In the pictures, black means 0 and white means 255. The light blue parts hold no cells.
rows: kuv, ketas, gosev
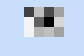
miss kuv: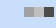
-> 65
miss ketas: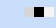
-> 96
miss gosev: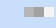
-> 191
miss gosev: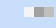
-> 181

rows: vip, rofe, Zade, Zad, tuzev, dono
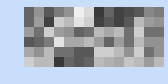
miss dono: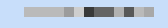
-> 197
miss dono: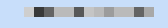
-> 177
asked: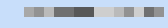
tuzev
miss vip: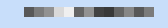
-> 76
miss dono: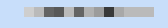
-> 197
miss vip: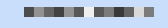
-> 135

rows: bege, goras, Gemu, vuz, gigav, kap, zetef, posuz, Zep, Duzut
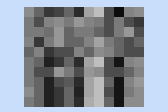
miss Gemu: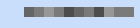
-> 111
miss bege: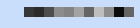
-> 67
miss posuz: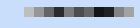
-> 89

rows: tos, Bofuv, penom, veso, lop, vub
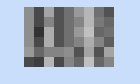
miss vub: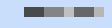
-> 62
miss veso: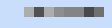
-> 94
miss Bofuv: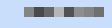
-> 121

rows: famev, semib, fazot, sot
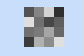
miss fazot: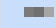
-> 103
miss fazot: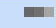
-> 122

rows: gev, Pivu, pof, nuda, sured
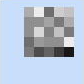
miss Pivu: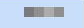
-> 163
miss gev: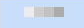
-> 110
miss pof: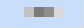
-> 131

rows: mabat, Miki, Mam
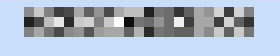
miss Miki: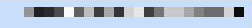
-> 240
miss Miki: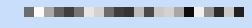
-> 129
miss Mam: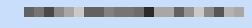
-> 156
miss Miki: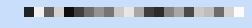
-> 52
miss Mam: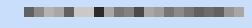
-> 86
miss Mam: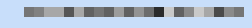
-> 179

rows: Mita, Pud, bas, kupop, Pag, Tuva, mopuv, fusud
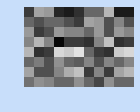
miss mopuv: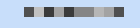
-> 173
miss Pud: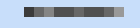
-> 163
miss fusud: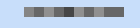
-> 113
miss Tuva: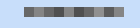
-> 124
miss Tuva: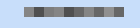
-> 92
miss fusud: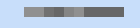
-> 70
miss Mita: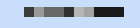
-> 38

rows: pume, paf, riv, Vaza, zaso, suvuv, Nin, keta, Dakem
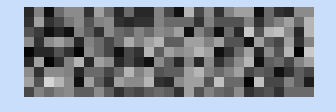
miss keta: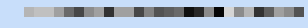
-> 28
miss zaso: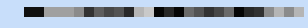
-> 150
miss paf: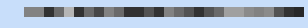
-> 118
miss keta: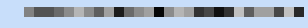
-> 213
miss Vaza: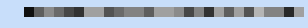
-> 171
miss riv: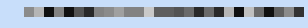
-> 60

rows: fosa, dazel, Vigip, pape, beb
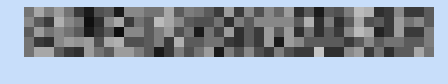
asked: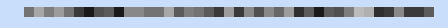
fosa
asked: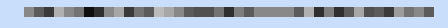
dazel

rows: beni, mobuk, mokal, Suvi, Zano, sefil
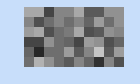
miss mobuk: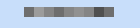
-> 101
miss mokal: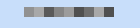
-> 122

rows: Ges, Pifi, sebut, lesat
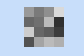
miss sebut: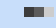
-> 103
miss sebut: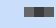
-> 205
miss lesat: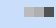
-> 164
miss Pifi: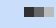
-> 112

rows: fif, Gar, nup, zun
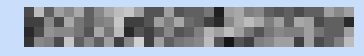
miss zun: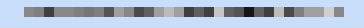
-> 52
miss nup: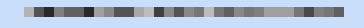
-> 147
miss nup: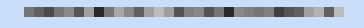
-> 147
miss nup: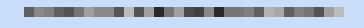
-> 147
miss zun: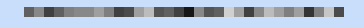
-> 118
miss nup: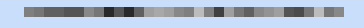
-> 179
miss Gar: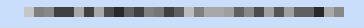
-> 108

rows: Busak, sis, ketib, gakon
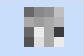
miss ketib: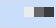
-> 169
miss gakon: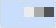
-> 223
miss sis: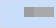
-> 181
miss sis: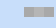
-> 157

